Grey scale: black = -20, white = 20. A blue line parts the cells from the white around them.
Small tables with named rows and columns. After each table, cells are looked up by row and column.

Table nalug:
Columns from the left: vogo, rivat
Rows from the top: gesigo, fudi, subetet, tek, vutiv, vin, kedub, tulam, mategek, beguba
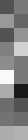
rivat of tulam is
-7
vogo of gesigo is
-7
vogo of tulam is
-3
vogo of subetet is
-7
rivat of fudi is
-4
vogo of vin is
19
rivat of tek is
13
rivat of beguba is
8
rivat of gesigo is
-1
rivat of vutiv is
-1
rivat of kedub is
-16
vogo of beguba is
7
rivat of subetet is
3
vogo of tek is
0
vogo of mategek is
-2
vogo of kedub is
7
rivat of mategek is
-3

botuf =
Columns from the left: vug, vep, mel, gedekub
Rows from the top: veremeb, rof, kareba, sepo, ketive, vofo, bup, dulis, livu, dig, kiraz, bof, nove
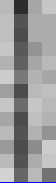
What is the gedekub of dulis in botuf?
9
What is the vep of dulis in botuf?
-3
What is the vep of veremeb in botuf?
-13
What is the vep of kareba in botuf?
-8
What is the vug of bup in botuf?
5
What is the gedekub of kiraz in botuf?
12
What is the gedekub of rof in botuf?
7
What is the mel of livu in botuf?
10
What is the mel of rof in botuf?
7
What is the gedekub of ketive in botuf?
9
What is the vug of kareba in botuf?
10
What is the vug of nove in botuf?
13
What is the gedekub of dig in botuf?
3
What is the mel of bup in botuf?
9
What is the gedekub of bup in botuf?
10
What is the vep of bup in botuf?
-8
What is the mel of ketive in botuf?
6

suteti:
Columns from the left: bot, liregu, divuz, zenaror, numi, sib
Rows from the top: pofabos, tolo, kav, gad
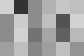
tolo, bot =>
2
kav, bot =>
2
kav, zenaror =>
6
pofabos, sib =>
10
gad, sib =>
3
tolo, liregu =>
12
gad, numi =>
10
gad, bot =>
5
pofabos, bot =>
13
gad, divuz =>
1
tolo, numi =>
-7
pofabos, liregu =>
-12
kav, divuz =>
-2
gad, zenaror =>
5
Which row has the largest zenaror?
tolo

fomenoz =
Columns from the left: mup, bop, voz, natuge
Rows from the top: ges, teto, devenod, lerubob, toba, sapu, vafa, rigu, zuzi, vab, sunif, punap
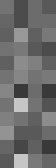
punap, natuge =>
-4
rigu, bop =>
11
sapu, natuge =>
-1
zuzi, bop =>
-2
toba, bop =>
2
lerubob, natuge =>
-8
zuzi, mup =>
0
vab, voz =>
-6
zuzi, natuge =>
2
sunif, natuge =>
-11
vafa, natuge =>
-11
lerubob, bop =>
-1
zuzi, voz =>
-5
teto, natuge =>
-3
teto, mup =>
-4
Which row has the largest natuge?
zuzi

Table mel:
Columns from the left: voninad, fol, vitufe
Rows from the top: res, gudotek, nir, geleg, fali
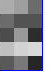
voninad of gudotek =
-3
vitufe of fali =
-14
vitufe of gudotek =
-7
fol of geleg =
13
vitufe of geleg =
14
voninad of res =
7
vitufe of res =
-3
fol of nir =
4
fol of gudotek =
-7
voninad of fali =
-6
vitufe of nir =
-13
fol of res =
5
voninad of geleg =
10
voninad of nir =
-8
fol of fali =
-1
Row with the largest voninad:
geleg

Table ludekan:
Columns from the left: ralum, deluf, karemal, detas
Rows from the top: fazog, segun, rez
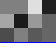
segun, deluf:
-16
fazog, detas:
-15
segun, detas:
-4
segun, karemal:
4
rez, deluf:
0
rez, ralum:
-8
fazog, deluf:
0
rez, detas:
-4
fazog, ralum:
0
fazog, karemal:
15
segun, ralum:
6
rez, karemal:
-6
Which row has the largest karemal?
fazog

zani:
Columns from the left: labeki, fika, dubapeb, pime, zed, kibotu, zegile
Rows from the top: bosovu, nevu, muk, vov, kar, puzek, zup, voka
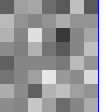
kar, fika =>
1
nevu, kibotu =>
3
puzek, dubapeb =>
5
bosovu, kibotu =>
10
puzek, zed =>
4
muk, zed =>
-11
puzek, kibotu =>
2
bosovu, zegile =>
-6
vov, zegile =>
10
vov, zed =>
-6

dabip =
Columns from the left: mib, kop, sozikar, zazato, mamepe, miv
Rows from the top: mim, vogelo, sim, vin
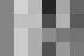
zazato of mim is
-14
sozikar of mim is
9
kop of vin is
12
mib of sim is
1
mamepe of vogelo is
8
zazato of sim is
2
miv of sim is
-2
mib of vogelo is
1
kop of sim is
12
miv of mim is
-4
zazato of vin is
-7
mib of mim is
1
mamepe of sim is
-1
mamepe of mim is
6
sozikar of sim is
7
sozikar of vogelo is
10
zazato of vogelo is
-8
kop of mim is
13
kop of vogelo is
10

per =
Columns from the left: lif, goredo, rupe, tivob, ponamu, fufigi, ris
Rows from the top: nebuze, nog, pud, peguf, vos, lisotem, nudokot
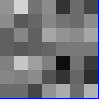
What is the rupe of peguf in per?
-5
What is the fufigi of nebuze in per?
-3
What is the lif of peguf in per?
-5
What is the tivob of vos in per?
0
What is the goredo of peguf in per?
-6
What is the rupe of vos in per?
5
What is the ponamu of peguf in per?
-1
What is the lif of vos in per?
0
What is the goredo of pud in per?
1
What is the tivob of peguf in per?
-4
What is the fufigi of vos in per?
-2

